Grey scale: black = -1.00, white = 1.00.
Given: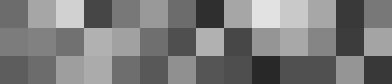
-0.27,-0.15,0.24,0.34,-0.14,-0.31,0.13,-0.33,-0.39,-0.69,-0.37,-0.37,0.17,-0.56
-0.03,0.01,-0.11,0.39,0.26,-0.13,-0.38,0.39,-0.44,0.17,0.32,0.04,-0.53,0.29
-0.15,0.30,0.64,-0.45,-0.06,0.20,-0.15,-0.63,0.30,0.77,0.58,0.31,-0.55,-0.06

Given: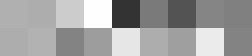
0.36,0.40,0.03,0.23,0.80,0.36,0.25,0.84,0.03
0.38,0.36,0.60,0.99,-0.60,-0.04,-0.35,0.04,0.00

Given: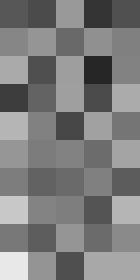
0.82,0.16,-0.38,0.32,0.32
-0.06,-0.27,0.17,-0.16,0.08
0.57,0.03,-0.01,-0.34,0.42
-0.02,-0.23,-0.17,0.00,-0.28
0.18,-0.03,0.02,-0.15,0.29
0.42,0.01,-0.44,0.26,-0.08
-0.52,-0.22,0.25,-0.41,0.34
0.33,-0.38,0.24,-0.70,0.02
0.05,0.17,-0.18,0.13,0.00
-0.32,-0.41,0.20,-0.59,-0.37

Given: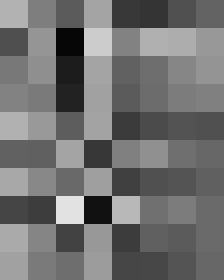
0.26,-0.04,-0.14,0.22,-0.45,-0.44,-0.34,-0.19
0.33,0.04,-0.48,0.19,-0.53,-0.25,-0.29,-0.17
-0.46,-0.52,0.77,-0.87,0.44,-0.12,-0.03,-0.17
0.32,0.07,-0.18,0.25,-0.50,-0.37,-0.34,-0.25
-0.24,-0.25,0.29,-0.57,0.00,0.13,-0.13,-0.19
0.39,0.20,-0.27,0.28,-0.54,-0.41,-0.35,-0.37
0.02,-0.04,-0.73,0.26,-0.29,-0.15,-0.03,0.00
-0.06,0.12,-0.78,0.29,-0.24,-0.14,0.05,0.16
-0.38,0.17,-0.95,0.60,0.02,0.38,0.36,0.19
0.40,-0.01,-0.29,0.29,-0.56,-0.59,-0.37,-0.22

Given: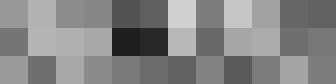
0.21,-0.13,0.31,0.08,-0.04,-0.15,-0.23,0.02,-0.29,-0.03,0.29,-0.02
-0.08,0.41,0.38,0.31,-0.76,-0.69,0.44,-0.18,0.30,0.34,-0.13,-0.06
0.19,0.40,0.09,0.05,-0.35,-0.25,0.63,-0.02,0.55,0.26,-0.19,-0.22

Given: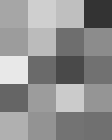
0.38,0.15,-0.10,-0.12
-0.21,0.22,0.59,0.17
0.82,-0.17,-0.43,-0.11
0.22,0.47,-0.14,0.10
0.30,0.62,0.50,-0.60
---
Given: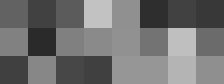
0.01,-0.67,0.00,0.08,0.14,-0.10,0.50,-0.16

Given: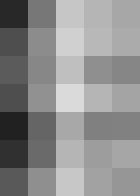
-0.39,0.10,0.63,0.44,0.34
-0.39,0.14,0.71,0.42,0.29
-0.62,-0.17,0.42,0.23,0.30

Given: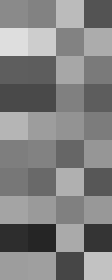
0.74,0.61,0.02,0.35
-0.43,-0.43,0.00,-0.27
-0.01,0.02,-0.20,0.18
0.29,0.21,0.00,0.19
0.23,0.25,-0.45,0.52

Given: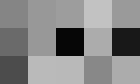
-0.17,0.19,-0.95,0.35,-0.81

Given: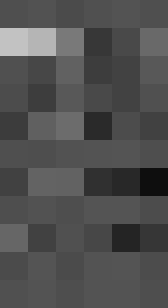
0.52,0.42,-0.05,-0.57,-0.43,-0.18
-0.40,-0.52,-0.31,-0.43,-0.48,-0.37
-0.38,-0.39,-0.36,-0.35,-0.34,-0.39
-0.39,-0.36,-0.39,-0.34,-0.34,-0.40
-0.41,-0.34,-0.41,-0.35,-0.34,-0.40

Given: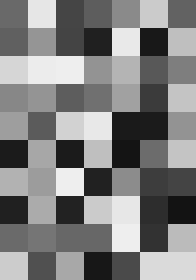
-0.25,0.17,-0.47,-0.75,0.83,-0.81,0.50
0.06,0.16,-0.27,-0.12,0.26,-0.54,0.54
-0.79,0.31,-0.79,0.50,-0.84,-0.15,0.54
-0.75,0.34,-0.73,0.59,0.81,-0.65,-0.85
0.60,-0.37,0.32,-0.82,-0.42,0.71,0.71

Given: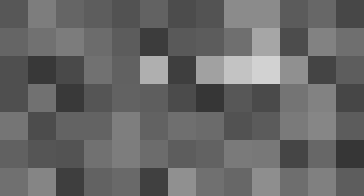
-0.21,-0.11,-0.03,-0.15,-0.28,-0.53,-0.30,-0.28,-0.13,0.30,-0.40,0.02,-0.13
-0.38,-0.11,-0.55,-0.33,-0.23,-0.26,-0.41,-0.58,-0.32,-0.42,-0.09,0.02,-0.45
-0.24,-0.33,-0.35,-0.11,-0.02,-0.15,-0.27,-0.23,-0.04,-0.06,-0.46,-0.19,-0.58

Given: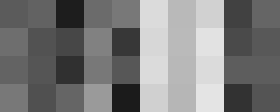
-0.14,-0.36,-0.44,0.01,-0.57,0.69,0.46,0.77,-0.42,-0.31
-0.06,-0.37,-0.21,0.21,-0.79,0.63,0.43,0.79,-0.61,-0.34

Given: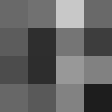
-0.28,-0.64,-0.08,-0.52
-0.19,-0.30,0.02,-0.77
